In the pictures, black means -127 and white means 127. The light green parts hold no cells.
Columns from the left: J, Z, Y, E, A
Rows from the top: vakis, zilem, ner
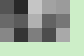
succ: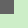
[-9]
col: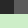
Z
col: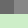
J

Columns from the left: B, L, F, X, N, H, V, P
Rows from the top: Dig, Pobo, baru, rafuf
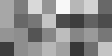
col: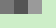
F
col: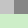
X
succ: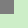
[89]

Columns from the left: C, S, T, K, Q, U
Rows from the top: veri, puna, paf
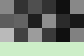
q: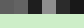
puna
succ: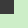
[-111]
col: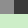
K
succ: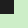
[14]
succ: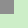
[-84]
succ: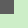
[-28]
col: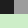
T

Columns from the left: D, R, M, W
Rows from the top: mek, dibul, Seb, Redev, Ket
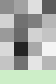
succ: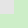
[54]
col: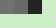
R

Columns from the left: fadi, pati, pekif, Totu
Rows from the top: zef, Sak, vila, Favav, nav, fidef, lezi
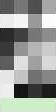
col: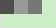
pekif
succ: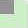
[53]
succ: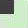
[-8]
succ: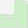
[25]

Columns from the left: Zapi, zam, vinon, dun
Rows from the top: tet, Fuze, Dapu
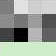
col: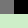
zam
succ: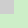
[84]

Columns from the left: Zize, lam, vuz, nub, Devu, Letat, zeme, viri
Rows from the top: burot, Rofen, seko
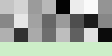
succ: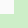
[20]
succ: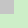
[84]
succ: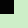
[108]

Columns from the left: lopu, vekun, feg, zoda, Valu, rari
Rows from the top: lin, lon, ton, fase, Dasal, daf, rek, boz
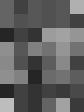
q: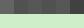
lon
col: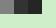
feg

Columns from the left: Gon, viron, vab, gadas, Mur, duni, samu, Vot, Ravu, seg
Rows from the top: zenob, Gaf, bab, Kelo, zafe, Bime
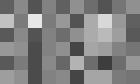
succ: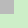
[30]
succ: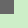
[51]
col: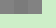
gadas
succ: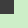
[-18]
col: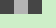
duni

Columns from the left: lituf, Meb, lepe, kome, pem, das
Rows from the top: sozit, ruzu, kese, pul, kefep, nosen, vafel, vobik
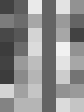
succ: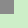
[53]
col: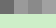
Meb
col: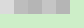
lepe
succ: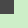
[-40]
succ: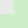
[-27]
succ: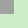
[69]
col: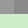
Meb

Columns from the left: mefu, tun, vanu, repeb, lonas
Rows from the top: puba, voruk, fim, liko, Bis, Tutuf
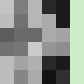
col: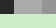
repeb
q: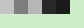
puba
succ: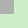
[-87]
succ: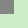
[42]
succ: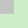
[-1]

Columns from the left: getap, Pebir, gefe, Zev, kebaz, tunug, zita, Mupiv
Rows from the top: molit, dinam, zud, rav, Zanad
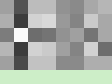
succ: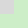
[25]
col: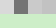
Zev
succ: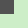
[60]
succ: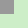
[4]

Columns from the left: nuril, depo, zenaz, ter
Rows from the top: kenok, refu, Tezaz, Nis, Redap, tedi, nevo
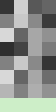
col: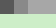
zenaz
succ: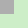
[17]

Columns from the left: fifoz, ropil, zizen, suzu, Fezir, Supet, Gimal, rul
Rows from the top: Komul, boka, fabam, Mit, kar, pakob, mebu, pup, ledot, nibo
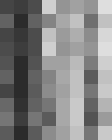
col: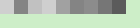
suzu
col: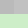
Supet
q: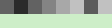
pakob

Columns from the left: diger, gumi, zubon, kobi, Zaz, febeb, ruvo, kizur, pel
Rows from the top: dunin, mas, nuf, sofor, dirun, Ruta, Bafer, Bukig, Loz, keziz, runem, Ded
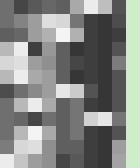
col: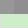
kobi
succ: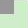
[-32]

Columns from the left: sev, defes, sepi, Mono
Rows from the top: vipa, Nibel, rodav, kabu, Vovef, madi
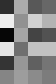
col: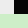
sev
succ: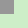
[-31]

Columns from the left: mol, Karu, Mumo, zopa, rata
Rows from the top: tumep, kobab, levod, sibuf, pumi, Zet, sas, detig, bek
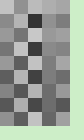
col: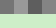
mol
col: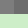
zopa
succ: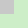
[25]

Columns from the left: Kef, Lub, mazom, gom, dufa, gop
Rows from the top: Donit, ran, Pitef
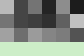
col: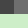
Lub
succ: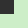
[-31]
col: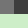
mazom
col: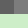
dufa
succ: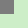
[-44]
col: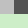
gop

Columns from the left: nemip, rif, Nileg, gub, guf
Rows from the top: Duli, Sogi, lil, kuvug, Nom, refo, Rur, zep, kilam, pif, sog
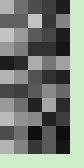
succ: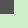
[-79]
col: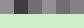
rif
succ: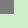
[-79]
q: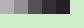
refo
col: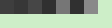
gub

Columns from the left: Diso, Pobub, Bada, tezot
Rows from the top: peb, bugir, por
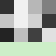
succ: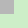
[0]
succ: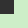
[112]
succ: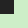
[62]
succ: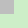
[-63]
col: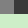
tezot

